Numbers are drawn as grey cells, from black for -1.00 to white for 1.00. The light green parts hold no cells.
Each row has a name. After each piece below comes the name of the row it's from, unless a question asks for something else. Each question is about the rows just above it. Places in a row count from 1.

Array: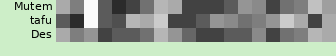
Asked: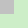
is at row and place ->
Mutem, 19
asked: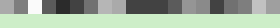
Mutem
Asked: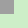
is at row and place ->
Mutem, 20
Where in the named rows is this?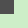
tafu, 5
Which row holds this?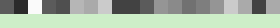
tafu

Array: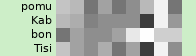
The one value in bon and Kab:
[0.11]
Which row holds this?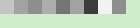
Tisi
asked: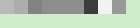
Kab
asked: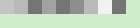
pomu
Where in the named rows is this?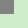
Kab, 3
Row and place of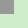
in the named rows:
Kab, 9

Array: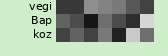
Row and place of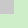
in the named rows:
koz, 6
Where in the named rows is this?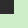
Bap, 6
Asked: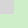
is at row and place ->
Bap, 7
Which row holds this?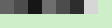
Bap
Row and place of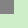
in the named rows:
vegi, 4

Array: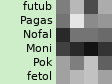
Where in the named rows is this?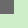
Nofal, 4
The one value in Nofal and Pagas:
[-0.09]
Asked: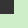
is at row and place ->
Moni, 4
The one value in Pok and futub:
[-0.01]
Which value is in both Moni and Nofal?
[-0.68]
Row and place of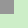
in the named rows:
Pagas, 4
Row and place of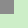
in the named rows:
Pagas, 3

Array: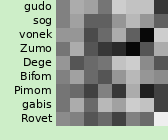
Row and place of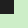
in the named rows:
Pimom, 7
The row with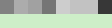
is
gudo
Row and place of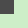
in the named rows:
vonek, 3
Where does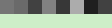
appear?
Pimom

